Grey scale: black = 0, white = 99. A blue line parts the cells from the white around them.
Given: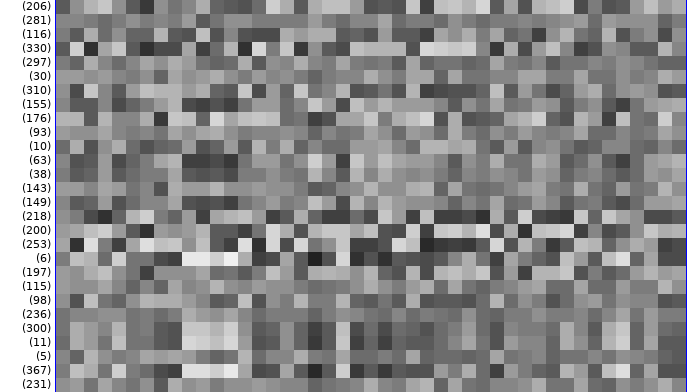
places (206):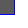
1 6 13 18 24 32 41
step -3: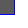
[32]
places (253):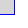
16 18 25 32
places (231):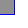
1 7 10 13 14 16 34 41 43
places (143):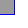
1 2 5 10 11 15 34 41
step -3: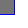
[42]

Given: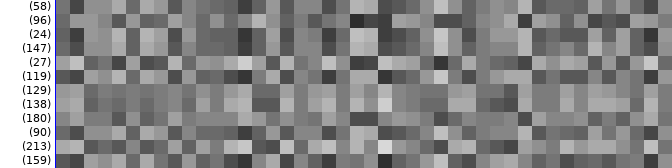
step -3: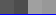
[31 27 59 56]
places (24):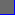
11 21 36

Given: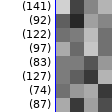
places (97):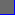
2
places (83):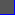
3
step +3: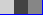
[84 29 55]

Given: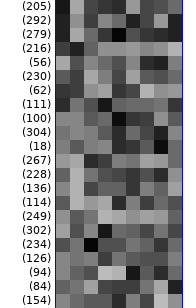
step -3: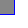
[49]
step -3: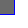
[38]

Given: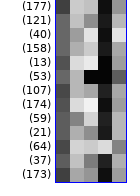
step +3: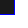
[13]
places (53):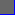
1
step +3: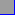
[64]
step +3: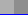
[71 58]
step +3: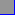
[61]
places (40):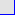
3 5

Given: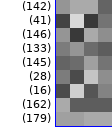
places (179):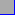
3 4
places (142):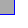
2 3
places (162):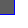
2 3 4
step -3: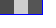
[26 77 30]
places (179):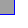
1 2
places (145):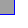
3

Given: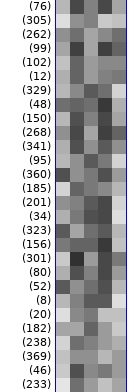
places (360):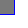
3
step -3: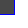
[25]

